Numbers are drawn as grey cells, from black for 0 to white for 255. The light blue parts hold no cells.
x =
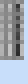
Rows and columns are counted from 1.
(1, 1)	146
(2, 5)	53
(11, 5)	105
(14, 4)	124
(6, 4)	124
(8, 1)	157
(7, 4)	121
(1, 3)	142
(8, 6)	147
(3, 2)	135
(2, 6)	183
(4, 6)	137
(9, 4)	120
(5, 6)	163
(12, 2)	129
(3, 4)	122
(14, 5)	44
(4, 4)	125
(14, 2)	129
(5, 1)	168
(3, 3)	172
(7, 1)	176
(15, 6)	135
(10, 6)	176
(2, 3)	191
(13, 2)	129
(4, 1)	147

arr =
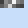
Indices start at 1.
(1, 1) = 63
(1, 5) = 129
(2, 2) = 129
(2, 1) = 93

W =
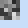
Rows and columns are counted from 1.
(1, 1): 132
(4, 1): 56
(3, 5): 50
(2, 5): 80
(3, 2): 193
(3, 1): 57
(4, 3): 95
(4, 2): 57

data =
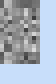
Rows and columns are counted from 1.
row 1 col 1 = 98
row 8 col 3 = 158
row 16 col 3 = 183
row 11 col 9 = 108
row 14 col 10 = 118
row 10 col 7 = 169
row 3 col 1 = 166
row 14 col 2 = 184
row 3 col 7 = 198
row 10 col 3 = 193
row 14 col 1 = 88
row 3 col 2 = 125
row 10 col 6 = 119
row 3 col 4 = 147
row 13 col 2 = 101
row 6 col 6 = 190
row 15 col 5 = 131
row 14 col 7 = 81
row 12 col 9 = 196
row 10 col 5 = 133
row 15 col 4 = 157
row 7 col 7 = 207
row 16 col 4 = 136
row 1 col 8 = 99
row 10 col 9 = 64
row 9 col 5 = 141
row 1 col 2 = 190
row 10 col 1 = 152
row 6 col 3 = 83
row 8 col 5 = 134
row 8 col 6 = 147
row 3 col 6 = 133
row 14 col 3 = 176
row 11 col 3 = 162
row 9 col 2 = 133
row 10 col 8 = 142

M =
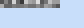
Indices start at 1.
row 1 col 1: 85
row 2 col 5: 115
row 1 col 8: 165
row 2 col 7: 132
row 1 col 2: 135
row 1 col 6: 58
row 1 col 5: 101
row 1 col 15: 156

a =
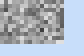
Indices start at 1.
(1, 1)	215
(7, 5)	142
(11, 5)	137
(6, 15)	134
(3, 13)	120
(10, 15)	105
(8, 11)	62
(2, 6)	197
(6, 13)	201
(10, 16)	124
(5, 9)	148
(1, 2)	121
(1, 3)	214
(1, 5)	173
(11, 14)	169
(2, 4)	161
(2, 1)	163
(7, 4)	194
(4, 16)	105
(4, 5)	136
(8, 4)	123
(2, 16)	202
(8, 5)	123
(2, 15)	144
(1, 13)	129
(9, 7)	112
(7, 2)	120
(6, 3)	121
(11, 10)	162
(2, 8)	153
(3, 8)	106
